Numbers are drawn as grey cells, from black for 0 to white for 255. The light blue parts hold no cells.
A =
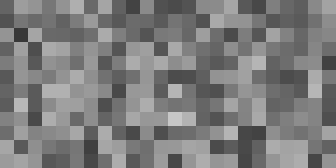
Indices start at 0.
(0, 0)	100
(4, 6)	153
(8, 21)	141
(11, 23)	148
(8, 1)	144
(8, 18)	169
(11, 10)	113
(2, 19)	163
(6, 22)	182
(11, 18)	105
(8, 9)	167
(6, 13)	116
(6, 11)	92
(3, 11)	85
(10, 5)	118
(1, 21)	90
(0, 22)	137
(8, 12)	199
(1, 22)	113
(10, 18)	97
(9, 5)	167
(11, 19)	149
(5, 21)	82
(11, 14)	173
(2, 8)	127
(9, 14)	123
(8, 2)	73
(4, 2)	88
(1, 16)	148
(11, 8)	173
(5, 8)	95
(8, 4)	153
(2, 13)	103
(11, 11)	156
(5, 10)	150
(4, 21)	137
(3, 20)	108
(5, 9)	112

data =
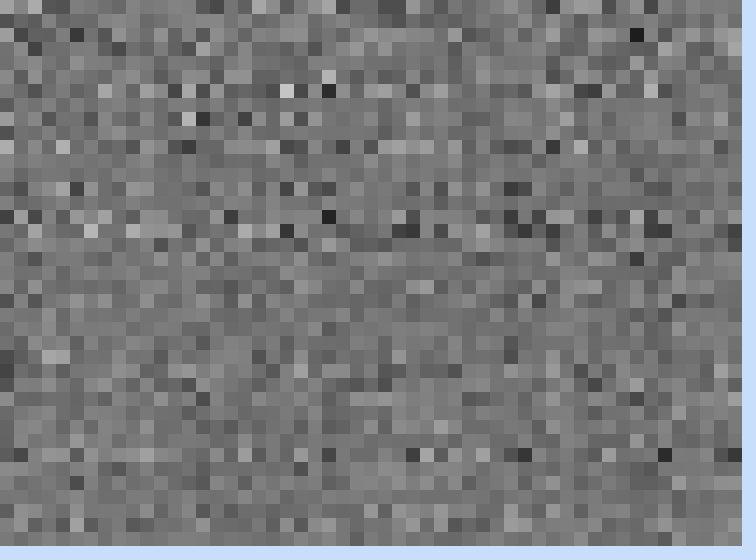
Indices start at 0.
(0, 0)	161
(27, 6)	134
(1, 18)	103
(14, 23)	133
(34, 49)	124
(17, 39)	83
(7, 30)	117
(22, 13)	127
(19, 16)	115
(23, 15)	122
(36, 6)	119
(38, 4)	117
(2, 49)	148
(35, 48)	96
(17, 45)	138
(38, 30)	120
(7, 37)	119
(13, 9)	148
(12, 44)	118
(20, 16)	86
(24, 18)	109
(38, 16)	118
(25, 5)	106
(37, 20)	140
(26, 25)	107
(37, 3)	115
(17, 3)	132
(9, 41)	98
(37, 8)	122
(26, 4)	95
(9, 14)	110
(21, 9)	112
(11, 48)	102
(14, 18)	114
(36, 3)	120
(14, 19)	131
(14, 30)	116
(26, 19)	88
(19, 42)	109

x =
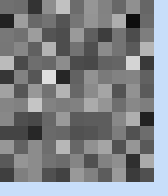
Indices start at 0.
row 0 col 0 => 112
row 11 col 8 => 143
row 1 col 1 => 158
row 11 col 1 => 149
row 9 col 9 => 81
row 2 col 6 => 95
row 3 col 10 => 181
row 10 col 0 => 151
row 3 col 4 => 77
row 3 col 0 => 119
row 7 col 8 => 110
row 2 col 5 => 154
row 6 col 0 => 162
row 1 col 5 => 118
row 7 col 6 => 171
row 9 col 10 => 109
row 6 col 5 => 103
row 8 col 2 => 73
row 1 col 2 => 104
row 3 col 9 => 90
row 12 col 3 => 80
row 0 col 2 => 51
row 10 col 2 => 140
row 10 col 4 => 183
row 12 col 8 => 154
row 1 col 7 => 131
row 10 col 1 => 98
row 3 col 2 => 96
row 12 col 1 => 127
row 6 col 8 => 83
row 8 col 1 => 79
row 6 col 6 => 139
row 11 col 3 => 115
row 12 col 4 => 66

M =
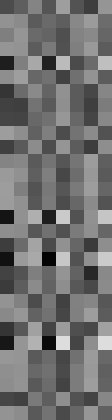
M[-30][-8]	76
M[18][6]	144
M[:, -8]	[76, 146, 127, 149, 30, 142, 53, 65, 69, 157, 64, 132, 154, 157, 156, 20, 142, 61, 17, 67, 59, 147, 137, 53, 23, 151, 143, 141, 70, 147]
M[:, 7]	[149, 108, 102, 92, 191, 92, 134, 124, 136, 82, 142, 95, 90, 102, 83, 197, 102, 142, 203, 137, 139, 87, 92, 161, 221, 104, 96, 99, 135, 96]
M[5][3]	113
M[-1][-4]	74
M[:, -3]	[83, 136, 131, 127, 75, 112, 91, 91, 103, 115, 92, 117, 109, 122, 103, 82, 123, 102, 82, 98, 88, 129, 128, 79, 69, 113, 124, 124, 82, 103]
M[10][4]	149
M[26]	[143, 146, 104, 113, 74, 124, 153, 96]
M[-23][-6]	115
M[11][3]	116
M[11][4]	86
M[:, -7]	[94, 139, 149, 147, 127, 158, 107, 63, 68, 142, 90, 135, 145, 127, 145, 145, 139, 107, 154, 83, 93, 129, 150, 88, 149, 149, 146, 147, 65, 140]
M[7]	[65, 63, 115, 90, 143, 91, 63, 124]
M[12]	[154, 145, 95, 127, 71, 109, 152, 90]
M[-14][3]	113
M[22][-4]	70
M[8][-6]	104
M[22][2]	98
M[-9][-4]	65
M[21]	[147, 129, 76, 119, 65, 129, 134, 87]

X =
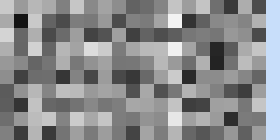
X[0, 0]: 201
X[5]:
[142, 65, 109, 110, 54, 131, 71, 156, 73, 56, 105, 159, 203, 42, 140, 140, 156, 134, 101]
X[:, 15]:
[111, 137, 118, 38, 35, 140, 129, 160, 155, 109]
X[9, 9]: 68
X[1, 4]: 75
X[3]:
[175, 102, 210, 101, 182, 163, 220, 203, 123, 166, 185, 187, 240, 164, 110, 38, 91, 171, 197]
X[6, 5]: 186
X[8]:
[110, 152, 188, 198, 131, 203, 168, 197, 125, 120, 147, 140, 231, 160, 179, 155, 45, 123, 120]
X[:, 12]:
[196, 243, 94, 240, 154, 203, 119, 195, 231, 181]
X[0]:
[201, 154, 183, 170, 128, 198, 137, 163, 141, 98, 108, 132, 196, 157, 196, 111, 57, 173, 76]
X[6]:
[91, 146, 183, 133, 190, 186, 153, 164, 156, 81, 168, 81, 119, 179, 153, 129, 83, 61, 157]
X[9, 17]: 96
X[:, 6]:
[137, 121, 67, 220, 146, 71, 153, 136, 168, 122]
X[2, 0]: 212
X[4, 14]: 177
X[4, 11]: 184
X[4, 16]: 113
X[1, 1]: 19
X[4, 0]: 152
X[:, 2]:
[183, 201, 175, 210, 101, 109, 183, 194, 188, 181]
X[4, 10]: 135
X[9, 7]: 157
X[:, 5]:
[198, 125, 158, 163, 120, 131, 186, 115, 203, 159]

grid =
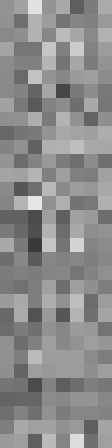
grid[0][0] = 147
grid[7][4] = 140
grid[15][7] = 109
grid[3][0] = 164
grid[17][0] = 169
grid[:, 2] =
[226, 178, 178, 118, 128, 194, 100, 89, 174, 122, 97, 131, 180, 111, 230, 75, 79, 58, 91, 124, 126, 126, 82, 112, 128, 187, 158, 75, 102, 112, 160, 94]
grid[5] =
[138, 106, 194, 148, 135, 155, 159, 140]
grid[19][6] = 131
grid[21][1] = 169
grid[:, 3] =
[148, 157, 135, 197, 181, 148, 166, 131, 122, 148, 176, 153, 127, 184, 145, 159, 178, 197, 134, 133, 160, 173, 153, 145, 159, 157, 152, 130, 139, 145, 161, 186]
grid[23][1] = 124
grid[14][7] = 176
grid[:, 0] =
[147, 145, 137, 164, 139, 138, 137, 162, 143, 104, 131, 148, 164, 138, 132, 98, 122, 169, 110, 124, 121, 155, 104, 108, 144, 144, 143, 117, 100, 111, 126, 155]
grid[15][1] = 98
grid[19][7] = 144
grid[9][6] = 159
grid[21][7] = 156
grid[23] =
[108, 124, 112, 145, 134, 155, 151, 115]
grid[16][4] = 109
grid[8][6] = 99
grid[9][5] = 163
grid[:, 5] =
[94, 133, 167, 204, 167, 155, 122, 110, 145, 163, 190, 111, 129, 157, 114, 161, 169, 212, 134, 118, 159, 190, 179, 155, 146, 157, 156, 109, 147, 134, 153, 220]
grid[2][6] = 137
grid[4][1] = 129
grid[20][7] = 125
